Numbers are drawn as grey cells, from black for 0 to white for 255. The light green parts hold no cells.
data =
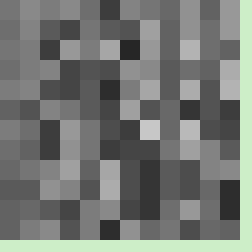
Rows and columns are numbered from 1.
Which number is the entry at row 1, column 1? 117
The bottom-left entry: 98
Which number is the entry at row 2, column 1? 110
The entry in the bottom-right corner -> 98
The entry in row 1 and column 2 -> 137
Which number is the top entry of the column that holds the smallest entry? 131
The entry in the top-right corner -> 152
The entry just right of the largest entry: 104
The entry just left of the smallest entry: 166
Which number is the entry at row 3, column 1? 117
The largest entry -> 199
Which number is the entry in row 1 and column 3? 124
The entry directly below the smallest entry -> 145
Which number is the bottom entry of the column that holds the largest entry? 104
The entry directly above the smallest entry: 83
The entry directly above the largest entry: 83

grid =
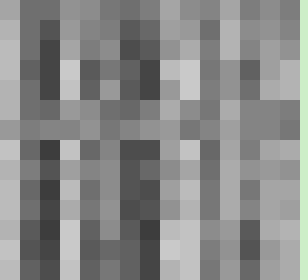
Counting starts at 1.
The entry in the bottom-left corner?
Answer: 187
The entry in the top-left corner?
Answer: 165
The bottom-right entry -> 171
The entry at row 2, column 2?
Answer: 111
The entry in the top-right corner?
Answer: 125
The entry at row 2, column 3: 84
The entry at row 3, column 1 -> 187
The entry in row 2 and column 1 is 179
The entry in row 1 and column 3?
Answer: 111
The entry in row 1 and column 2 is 111

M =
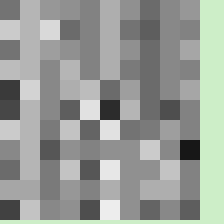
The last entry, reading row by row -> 94
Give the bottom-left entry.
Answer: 65
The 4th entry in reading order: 144
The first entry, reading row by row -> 115
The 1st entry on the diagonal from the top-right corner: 151
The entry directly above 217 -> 151
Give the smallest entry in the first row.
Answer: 107
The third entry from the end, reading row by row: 100
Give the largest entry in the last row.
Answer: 237
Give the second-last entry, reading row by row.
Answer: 136
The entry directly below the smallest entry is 130
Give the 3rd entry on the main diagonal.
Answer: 158
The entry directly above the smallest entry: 130
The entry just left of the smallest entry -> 136
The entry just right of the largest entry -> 144
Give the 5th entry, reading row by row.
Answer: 130
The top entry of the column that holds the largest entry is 174
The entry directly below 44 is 225
